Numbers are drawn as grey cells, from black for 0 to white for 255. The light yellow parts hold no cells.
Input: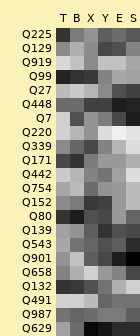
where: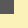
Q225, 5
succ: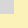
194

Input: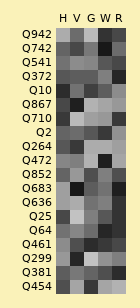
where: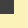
Q10, 2
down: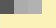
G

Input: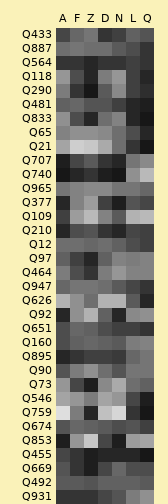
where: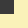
Q895, 4
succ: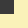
103
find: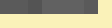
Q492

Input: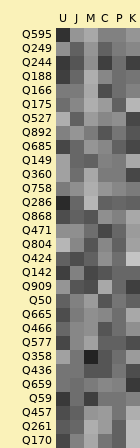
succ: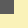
103
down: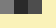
U
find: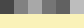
Q170

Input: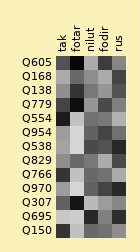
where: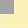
Q538, 0
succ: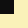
150
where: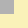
Q554, 4

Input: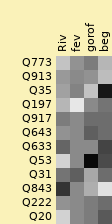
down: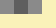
fev
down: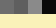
gorof
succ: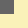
138
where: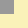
Q913, 0
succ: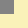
195

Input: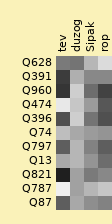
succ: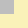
168
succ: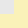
198
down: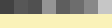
rop

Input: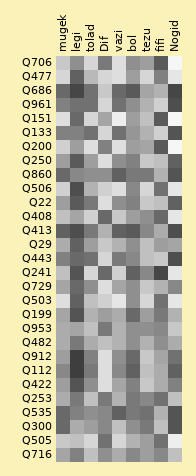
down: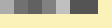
Nogid
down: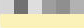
tolad
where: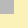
Q477, 2
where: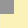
Q133, 5

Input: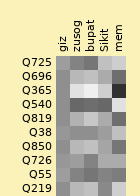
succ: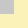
171
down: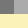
mem
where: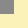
Q219, 3
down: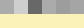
Sikit
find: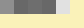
Q540
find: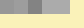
Q726
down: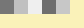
bupat

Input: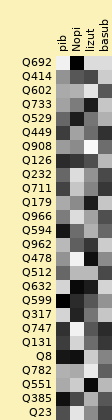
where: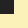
Q317, 1
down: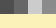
basub
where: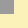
Q908, 0
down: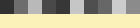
basub

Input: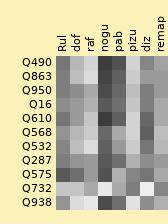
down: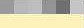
dof
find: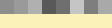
Q16

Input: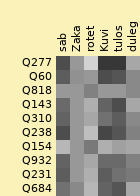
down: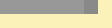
Zaka
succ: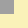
167
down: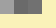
tulos
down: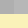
rotet
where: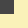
Q238, 3
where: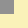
Q60, 1
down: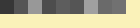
tulos

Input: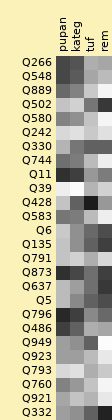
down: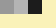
tuf
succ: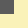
166

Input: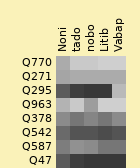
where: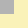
Q963, 0
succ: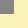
118
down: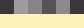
nobo
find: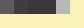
Q295
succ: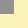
139
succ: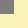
145

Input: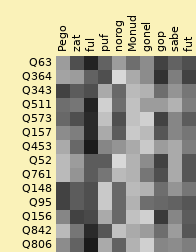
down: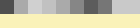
puf
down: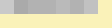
Monud
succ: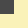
170
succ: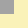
156

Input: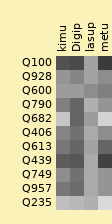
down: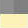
metu
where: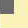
Q957, 1

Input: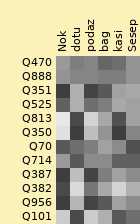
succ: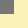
168
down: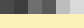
dotu
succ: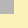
68

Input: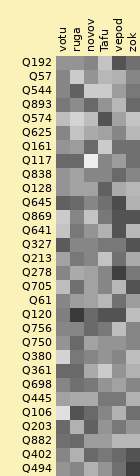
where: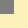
Q120, 0
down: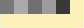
ruga
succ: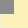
105
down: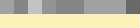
novov
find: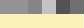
Q192
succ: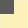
134

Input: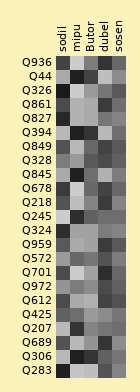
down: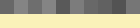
sosen
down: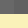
sosen
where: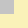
Q283, 1

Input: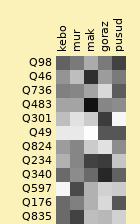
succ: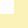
86
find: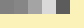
Q736
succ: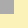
122
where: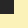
Q340, 3
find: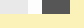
Q49
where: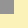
Q46, 0

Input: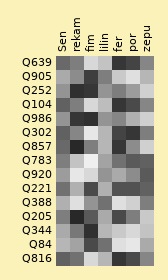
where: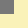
Q344, 1
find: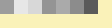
Q920
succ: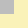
54
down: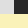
rekam
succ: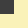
126

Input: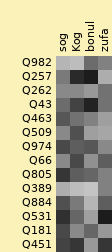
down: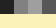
bonul
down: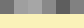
zufa
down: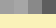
zufa
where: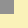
Q66, 2

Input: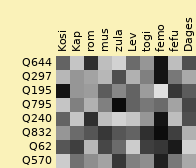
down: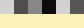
zula
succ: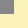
99
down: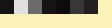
femo
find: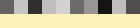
Q644
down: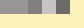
Kap
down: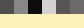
zula

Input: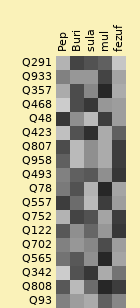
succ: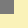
82
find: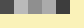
Q807
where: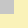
Q291, 4
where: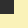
Q423, 2
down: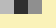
sula

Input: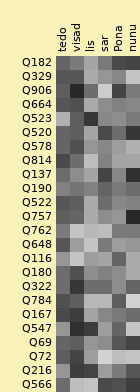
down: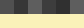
visad
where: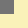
Q190, 1

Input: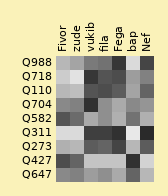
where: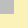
Q110, 1
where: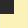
Q311, 6
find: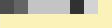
Q427

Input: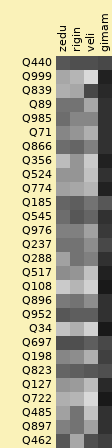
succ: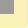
188
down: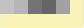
veli
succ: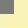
115
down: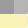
rigin
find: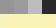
Q127
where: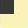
Q976, 3
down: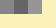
zedu

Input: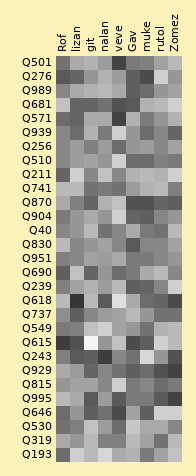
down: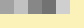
veve
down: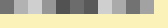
rutol
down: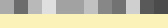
veve
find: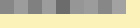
Q256
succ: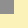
95
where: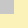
Q530, 5
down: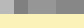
lizan

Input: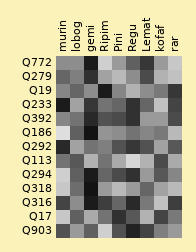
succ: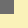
19
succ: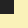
68
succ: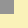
141
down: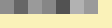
Lemat
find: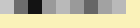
Q318

